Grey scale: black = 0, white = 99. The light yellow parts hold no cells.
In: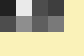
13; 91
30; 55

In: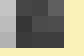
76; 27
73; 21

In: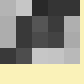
70; 77
67; 22

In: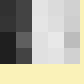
19; 26
20; 26

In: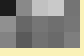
11; 53
56; 40

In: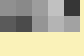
56; 53
35; 29

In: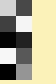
82; 28
25; 95

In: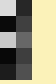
85; 15
4; 25

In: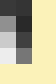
22; 20
56; 16
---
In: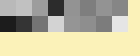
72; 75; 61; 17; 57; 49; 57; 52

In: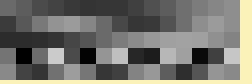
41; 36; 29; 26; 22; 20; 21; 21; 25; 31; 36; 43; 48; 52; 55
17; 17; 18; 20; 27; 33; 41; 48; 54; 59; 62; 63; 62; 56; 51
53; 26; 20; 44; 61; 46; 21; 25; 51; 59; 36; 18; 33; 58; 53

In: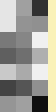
89; 62; 19
47; 52; 93
78; 66; 93
58; 62; 6

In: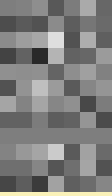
49; 50; 55; 34; 48; 66; 40
54; 61; 65; 86; 32; 67; 37
56; 55; 56; 39; 55; 62; 50
64; 51; 64; 52; 56; 28; 48
49; 49; 49; 49; 49; 49; 49
43; 43; 52; 33; 43; 64; 32

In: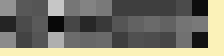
57; 34; 33; 77; 46; 51; 47; 24; 24; 24; 24; 29; 5
54; 26; 33; 68; 42; 40; 41; 24; 31; 30; 27; 44; 7

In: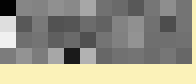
1; 52; 51; 56; 53; 65; 44; 41; 34; 46; 55; 45
93; 43; 45; 37; 41; 31; 45; 50; 57; 43; 43; 44
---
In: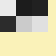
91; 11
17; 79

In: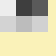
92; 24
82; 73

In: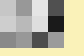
77; 59
80; 72

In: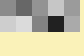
54; 40
80; 85

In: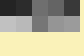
14; 17
75; 72

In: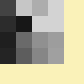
26; 77
17; 9
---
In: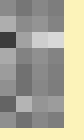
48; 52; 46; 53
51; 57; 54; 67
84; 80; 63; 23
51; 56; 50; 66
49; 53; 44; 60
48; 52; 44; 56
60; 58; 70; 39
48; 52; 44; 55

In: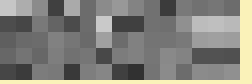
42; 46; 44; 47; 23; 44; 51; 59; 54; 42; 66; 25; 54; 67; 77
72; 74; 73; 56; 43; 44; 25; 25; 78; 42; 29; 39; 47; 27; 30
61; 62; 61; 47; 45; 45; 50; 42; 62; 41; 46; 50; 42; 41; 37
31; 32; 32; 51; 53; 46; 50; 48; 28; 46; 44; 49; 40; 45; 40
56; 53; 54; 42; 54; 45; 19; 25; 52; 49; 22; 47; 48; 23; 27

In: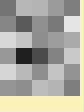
49; 60; 70; 71; 45
89; 47; 56; 35; 52
66; 61; 55; 76; 84
78; 51; 29; 12; 59
57; 76; 55; 72; 83
49; 70; 73; 55; 58

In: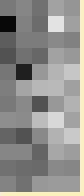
58; 63; 44; 52; 47
62; 88; 42; 50; 3
50; 53; 48; 48; 36
59; 63; 40; 44; 32
77; 70; 59; 12; 46
62; 72; 71; 64; 49
69; 59; 32; 53; 47
63; 84; 73; 54; 55
78; 69; 53; 32; 39
61; 65; 39; 52; 52
52; 53; 41; 42; 44
60; 60; 59; 44; 51

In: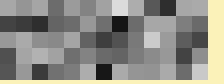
66; 65; 18; 34; 67; 85; 63; 51; 60; 42; 64; 58; 65
41; 49; 65; 65; 42; 8; 43; 59; 42; 39; 18; 23; 26
27; 36; 60; 79; 47; 32; 24; 38; 64; 53; 55; 66; 59
55; 26; 59; 54; 48; 39; 41; 51; 43; 63; 69; 64; 31
78; 42; 66; 57; 58; 66; 9; 67; 48; 44; 23; 59; 33

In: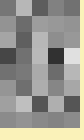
44; 50; 36; 71; 46
57; 59; 61; 42; 57
59; 55; 71; 37; 64
87; 19; 72; 44; 27
71; 42; 66; 47; 44
65; 52; 67; 43; 58
33; 68; 33; 74; 62
54; 51; 53; 57; 54
